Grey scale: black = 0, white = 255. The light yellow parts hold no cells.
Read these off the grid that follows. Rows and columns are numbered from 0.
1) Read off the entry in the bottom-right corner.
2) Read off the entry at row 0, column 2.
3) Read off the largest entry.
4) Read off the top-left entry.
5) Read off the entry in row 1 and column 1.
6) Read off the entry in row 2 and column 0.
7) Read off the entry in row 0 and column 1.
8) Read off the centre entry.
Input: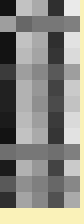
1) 170
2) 170
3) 234
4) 19
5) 103
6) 19
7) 194
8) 143

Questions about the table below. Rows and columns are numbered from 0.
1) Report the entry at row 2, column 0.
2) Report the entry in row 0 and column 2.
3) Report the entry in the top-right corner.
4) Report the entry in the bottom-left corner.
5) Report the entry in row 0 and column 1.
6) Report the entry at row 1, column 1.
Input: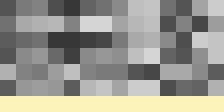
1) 92
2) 129
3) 205
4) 92
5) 121
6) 169

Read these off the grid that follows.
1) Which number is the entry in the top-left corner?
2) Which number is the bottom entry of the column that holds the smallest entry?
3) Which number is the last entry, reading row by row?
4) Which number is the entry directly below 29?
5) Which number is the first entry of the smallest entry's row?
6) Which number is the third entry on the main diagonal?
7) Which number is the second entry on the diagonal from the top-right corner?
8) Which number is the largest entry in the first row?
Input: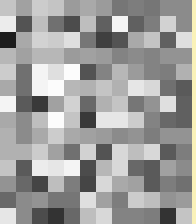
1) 196
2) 230
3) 196
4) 183
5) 29
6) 210
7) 210
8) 204

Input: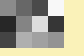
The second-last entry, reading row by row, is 161
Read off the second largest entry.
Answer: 221
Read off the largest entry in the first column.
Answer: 139
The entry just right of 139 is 103

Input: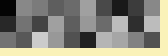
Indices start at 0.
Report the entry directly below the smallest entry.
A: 40
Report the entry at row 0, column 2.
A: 123
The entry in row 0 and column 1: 136
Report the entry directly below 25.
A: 188
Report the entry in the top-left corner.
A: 4
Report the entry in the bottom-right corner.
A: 81
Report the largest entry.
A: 203
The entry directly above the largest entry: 67
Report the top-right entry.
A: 136

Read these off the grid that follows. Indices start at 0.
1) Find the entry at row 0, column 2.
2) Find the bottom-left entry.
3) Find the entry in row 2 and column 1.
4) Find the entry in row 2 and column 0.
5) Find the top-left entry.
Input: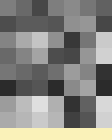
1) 71
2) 170
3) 170
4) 132
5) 126

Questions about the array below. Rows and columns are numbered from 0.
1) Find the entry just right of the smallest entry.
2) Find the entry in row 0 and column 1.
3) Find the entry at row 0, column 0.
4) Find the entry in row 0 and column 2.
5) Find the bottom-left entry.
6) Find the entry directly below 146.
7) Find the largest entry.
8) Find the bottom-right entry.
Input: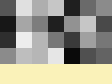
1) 80
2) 224
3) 86
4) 174
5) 139
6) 58
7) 237
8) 99
